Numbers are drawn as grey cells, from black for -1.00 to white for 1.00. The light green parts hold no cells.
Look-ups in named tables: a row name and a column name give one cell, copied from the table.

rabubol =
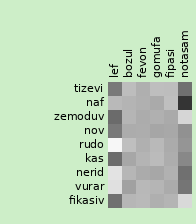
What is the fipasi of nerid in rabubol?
0.39
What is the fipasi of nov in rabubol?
0.32
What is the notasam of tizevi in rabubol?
-0.12
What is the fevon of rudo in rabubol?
0.38
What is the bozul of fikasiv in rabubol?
0.43
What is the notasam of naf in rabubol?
-0.59
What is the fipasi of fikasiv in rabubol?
0.41
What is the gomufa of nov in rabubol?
0.30
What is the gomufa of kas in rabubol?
0.47
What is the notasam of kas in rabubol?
0.07
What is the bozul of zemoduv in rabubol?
0.42
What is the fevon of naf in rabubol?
0.38
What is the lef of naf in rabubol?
0.45

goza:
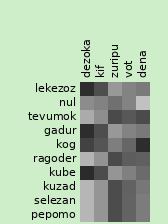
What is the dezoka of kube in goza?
-0.66
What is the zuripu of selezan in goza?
-0.40
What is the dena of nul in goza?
0.51
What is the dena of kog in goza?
-0.65
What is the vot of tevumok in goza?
-0.31
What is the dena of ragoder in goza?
-0.25
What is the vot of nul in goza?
0.03
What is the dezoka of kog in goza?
-0.48
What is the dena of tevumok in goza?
-0.41
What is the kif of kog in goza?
-0.33
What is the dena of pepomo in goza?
-0.03
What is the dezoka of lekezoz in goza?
-0.65
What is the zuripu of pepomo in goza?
-0.40
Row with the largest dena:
nul

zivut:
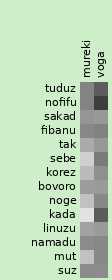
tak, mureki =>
0.33
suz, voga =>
0.10
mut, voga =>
0.07
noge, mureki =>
0.51
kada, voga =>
-0.28
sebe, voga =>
-0.04
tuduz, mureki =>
0.03
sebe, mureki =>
0.62
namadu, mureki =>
0.09
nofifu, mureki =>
0.03
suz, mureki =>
0.09
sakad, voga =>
0.19
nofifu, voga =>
-0.51
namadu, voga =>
0.07
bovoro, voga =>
0.21

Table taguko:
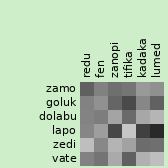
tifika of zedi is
0.27
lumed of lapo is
-0.68
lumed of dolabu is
0.42
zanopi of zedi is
0.41
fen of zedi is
0.07
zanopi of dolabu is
0.29
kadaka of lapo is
-0.50
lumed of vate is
0.49
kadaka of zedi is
-0.15
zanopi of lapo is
-0.44
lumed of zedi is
-0.13
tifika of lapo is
0.55
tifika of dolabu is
-0.17
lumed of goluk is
-0.24
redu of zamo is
-0.25
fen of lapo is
0.24
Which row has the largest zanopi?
zedi

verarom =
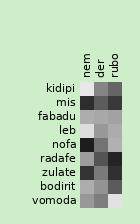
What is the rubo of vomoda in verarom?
0.77
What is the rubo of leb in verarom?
0.35
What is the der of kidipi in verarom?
0.04
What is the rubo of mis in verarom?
-0.55
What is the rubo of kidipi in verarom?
-0.21
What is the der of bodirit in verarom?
0.15
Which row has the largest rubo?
vomoda

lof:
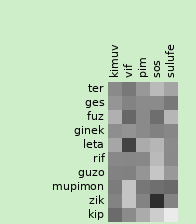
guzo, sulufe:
0.20
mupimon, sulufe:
-0.17
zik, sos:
-0.64
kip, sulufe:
0.84
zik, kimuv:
0.03
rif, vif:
0.06
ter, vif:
-0.06
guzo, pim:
0.17
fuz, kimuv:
0.38
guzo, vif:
0.01

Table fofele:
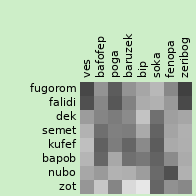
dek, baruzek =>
0.09
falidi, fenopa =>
0.20
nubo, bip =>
0.23
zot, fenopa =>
0.14
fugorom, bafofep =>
0.15
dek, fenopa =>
0.25
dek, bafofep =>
0.04
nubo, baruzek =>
0.37
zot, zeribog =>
0.07
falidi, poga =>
-0.32
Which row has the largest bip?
zot

